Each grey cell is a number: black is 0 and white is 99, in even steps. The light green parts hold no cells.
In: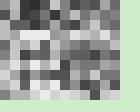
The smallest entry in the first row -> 18
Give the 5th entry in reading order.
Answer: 32
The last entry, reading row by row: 82
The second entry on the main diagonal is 69
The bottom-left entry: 50
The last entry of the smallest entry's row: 41
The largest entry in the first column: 82
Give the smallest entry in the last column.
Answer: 32
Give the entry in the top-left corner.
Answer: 55
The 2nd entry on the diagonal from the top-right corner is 46
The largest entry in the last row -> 91
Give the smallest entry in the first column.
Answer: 32
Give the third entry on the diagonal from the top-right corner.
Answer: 77
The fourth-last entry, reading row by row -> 73
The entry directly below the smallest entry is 27
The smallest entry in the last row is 32
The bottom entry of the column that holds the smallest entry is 82
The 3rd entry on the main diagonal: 37

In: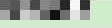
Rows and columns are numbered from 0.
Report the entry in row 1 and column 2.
79
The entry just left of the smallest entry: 38
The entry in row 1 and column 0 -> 65
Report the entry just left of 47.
52
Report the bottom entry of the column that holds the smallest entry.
7

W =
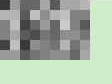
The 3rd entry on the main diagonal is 26
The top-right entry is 70
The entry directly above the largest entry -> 74
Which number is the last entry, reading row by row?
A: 65
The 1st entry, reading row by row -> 22
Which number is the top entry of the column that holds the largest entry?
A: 65
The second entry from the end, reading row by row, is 40
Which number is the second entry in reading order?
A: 60
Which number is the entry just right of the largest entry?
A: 50
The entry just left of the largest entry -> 40
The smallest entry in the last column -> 35
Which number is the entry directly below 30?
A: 55
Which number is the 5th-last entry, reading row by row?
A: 50
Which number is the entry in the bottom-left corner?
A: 60
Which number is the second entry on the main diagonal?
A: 70
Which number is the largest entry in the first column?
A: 70

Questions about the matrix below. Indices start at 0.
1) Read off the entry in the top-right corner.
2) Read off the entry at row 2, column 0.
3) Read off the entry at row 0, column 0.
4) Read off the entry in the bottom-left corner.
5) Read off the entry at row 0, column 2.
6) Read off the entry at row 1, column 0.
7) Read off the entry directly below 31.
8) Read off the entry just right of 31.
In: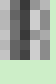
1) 71
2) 71
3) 76
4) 76
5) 22
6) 71
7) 26
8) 80

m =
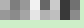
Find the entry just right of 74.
22
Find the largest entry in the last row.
89
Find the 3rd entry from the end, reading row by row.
74
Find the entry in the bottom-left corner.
59
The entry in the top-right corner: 44

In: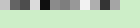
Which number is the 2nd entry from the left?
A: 39
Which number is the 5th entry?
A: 6
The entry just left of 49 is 54
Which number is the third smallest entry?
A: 30

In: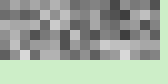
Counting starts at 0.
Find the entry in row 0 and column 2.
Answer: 56
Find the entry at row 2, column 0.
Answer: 69
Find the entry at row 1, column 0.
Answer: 42
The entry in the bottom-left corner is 37
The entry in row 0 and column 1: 65
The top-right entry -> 32
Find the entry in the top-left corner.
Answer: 51
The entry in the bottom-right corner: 51
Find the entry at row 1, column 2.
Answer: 37
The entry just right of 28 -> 56
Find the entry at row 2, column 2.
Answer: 65

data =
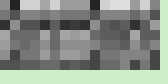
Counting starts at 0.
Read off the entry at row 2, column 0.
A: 19
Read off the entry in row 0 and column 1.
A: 14
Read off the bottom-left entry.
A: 32
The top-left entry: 55
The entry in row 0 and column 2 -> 81
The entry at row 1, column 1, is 32
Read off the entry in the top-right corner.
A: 51
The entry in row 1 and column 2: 51
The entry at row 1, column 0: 46
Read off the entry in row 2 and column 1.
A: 55

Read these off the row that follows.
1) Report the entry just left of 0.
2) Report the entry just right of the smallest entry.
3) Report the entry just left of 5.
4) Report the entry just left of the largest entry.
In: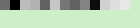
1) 42
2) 73
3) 51
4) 86
